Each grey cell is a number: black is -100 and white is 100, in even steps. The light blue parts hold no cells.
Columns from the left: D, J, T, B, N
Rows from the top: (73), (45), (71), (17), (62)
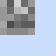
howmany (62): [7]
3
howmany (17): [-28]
2

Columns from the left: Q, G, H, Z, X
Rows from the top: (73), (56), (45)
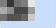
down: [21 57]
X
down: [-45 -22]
Z

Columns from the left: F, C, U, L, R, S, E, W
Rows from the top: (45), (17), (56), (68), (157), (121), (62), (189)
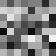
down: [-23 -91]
R
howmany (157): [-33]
3
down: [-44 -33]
L
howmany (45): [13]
3
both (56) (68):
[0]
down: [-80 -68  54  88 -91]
W

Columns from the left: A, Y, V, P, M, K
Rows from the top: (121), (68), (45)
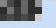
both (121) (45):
[-42]
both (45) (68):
[-55]
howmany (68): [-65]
3
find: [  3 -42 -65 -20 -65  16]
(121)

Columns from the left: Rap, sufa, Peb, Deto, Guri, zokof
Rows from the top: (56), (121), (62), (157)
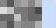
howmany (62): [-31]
0
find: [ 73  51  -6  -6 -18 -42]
(121)
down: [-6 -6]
Deto
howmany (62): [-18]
4
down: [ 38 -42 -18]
zokof
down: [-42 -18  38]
zokof
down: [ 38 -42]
zokof

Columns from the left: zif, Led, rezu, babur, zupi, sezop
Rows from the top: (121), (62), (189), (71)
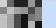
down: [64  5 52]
zif
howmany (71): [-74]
0

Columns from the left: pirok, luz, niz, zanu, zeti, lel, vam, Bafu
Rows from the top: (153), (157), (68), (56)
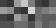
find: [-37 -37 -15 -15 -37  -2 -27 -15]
(56)
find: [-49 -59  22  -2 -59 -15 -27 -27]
(68)
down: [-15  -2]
lel
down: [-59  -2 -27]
vam

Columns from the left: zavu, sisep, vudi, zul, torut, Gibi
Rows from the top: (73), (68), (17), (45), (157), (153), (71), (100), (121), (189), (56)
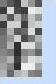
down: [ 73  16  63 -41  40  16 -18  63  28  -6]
Gibi
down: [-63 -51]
vudi
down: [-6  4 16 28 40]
zavu

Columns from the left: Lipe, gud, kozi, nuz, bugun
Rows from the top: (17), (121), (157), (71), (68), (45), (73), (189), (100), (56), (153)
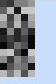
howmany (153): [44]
3
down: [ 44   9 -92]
Lipe
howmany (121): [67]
0

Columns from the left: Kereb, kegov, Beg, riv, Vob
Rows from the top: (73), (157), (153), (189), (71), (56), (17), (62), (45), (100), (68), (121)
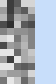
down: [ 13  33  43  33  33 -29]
riv
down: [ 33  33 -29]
riv
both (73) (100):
[-29]
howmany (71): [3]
2
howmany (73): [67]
3

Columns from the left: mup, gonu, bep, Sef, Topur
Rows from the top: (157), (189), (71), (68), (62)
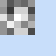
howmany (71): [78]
2
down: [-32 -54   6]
gonu

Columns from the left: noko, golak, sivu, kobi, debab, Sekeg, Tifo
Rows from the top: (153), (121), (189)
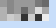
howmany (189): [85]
1
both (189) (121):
[40]
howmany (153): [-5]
1

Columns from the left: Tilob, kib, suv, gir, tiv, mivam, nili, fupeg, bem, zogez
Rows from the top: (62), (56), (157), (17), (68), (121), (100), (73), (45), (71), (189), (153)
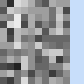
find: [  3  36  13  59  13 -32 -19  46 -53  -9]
(45)
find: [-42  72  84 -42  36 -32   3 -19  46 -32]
(17)
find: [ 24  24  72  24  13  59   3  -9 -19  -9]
(100)

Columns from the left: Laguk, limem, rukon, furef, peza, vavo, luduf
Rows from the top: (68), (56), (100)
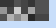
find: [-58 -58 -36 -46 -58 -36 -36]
(68)
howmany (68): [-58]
3
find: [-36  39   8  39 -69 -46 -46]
(100)
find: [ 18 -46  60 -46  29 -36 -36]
(56)
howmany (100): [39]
2
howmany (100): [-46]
2

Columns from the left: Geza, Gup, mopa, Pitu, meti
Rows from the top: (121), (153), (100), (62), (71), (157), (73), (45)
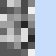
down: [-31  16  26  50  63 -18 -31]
Gup
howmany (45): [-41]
0
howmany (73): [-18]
1

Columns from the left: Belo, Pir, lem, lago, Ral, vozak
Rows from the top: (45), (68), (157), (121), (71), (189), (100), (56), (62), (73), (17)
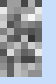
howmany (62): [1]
3
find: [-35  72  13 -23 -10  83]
(56)
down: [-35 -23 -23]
Pir
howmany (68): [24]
3
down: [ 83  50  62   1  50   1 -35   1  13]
Belo
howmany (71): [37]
1
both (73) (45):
[24]

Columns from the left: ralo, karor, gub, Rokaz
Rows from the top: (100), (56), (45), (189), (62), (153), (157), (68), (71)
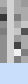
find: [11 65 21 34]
(153)
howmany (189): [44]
0
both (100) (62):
[65]
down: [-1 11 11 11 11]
ralo
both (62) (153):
[65]
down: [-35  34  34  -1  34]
Rokaz
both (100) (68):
[65]

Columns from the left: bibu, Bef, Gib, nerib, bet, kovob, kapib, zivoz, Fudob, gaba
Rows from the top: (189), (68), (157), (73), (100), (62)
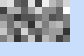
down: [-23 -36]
nerib
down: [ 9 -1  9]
kapib
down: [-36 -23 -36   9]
nerib
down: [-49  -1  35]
bibu
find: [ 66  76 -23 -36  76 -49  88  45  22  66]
(189)
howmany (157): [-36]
3
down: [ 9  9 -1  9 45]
kapib

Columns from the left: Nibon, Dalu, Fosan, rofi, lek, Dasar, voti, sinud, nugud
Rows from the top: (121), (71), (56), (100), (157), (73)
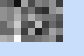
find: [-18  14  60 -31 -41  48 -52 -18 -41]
(100)
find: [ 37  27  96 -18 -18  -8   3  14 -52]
(73)
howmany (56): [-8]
3
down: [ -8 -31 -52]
rofi
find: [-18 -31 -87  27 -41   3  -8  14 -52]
(121)
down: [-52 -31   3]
voti
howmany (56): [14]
1

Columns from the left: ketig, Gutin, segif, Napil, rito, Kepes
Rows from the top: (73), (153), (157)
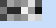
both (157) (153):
[18]
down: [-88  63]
Kepes
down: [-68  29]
Gutin
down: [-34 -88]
Kepes
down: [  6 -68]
segif

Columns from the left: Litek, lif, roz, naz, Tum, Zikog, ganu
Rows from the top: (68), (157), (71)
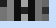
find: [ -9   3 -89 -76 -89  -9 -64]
(157)
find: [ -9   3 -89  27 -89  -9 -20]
(71)
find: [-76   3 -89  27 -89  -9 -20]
(68)
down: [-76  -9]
Litek
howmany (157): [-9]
2

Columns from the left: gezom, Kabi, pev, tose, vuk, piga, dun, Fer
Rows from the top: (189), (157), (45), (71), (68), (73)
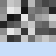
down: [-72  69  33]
Fer
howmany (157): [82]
1
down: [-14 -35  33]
piga

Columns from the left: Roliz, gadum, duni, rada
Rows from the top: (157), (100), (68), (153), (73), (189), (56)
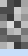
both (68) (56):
[-54]
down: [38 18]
rada
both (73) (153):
[50]

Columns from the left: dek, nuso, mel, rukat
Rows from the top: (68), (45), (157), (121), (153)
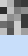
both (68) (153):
[61]
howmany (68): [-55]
1

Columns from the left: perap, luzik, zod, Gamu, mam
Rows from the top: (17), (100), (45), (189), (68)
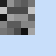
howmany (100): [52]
2
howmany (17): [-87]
0
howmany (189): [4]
3

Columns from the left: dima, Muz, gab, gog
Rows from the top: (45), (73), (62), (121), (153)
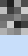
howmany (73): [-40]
0
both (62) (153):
[4]
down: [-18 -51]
gog
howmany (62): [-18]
3

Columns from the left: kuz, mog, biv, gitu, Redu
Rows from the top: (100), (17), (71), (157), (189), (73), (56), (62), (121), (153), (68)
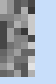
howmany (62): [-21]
3
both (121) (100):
[14]
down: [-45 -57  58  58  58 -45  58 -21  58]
Redu

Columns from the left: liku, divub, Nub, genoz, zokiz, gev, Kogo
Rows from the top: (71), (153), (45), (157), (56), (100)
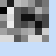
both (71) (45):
[-32]
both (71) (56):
[37]
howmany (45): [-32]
2
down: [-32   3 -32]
Nub
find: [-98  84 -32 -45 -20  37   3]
(153)
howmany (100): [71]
4

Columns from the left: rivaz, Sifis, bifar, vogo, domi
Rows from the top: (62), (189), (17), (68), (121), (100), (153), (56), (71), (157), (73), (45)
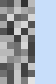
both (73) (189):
[56]
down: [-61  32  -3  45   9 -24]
Sifis
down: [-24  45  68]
bifar

